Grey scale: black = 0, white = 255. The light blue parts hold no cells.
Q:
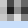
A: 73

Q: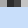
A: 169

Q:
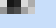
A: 63

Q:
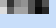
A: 36

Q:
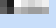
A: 83

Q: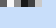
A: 96
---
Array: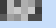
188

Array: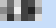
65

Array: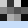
174

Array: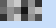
63

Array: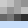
118

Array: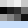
132

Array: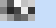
94
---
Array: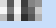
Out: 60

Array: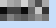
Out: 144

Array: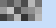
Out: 75

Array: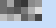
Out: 53

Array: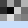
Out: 167

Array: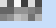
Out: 60

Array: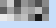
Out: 122

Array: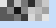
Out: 45

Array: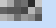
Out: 112

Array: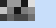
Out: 154
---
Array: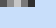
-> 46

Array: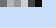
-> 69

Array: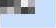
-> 177

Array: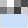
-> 116

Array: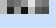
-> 225

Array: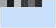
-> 108

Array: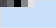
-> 228
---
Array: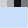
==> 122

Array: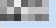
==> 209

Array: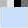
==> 113

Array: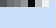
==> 151

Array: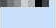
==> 145

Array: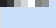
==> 177

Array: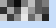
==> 203

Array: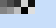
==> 191
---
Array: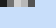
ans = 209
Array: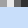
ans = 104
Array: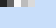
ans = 248
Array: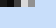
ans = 64
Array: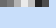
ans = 179
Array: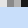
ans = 178
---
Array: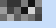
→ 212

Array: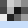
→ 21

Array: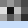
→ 194

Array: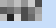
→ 120

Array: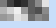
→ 79

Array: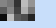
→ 175

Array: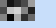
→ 132

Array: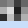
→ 31
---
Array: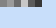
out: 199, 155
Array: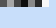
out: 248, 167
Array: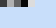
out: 220, 177
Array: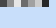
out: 230, 204
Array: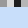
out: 220, 181
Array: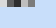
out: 218, 190
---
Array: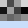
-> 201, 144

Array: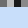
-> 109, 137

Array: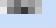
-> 206, 193

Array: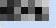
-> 114, 101

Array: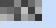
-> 75, 49

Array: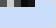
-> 82, 22

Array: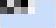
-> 30, 245
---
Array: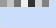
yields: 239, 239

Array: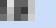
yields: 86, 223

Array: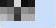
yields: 70, 213

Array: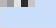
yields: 226, 226

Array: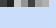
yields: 148, 201

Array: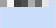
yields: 79, 244

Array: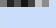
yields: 22, 198

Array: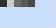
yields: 105, 204
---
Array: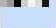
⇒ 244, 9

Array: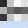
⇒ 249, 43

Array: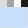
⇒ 248, 26

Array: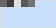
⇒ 224, 60

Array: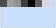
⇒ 215, 1

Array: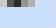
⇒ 202, 44

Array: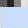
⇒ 226, 38

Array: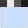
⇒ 233, 28

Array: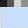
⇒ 212, 30

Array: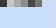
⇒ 198, 57
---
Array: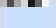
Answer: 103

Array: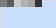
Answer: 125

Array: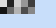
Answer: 62

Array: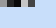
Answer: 68

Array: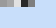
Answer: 154

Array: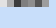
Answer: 127

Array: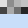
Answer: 110

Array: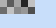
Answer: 92

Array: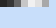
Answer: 101
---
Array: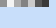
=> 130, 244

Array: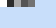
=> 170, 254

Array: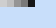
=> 149, 206

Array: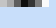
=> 14, 250

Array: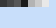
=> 26, 232

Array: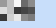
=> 56, 248

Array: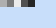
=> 236, 236
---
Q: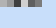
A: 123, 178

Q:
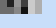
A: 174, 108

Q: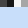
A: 166, 68

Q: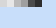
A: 45, 215

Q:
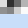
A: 180, 144

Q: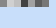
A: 119, 135

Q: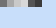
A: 59, 114

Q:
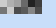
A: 62, 117
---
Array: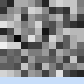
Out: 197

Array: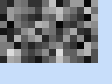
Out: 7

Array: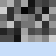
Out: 60

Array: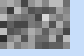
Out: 188

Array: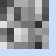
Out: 211

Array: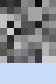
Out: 163
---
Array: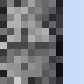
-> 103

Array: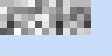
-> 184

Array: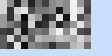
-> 242

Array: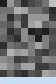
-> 86

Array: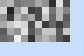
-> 49
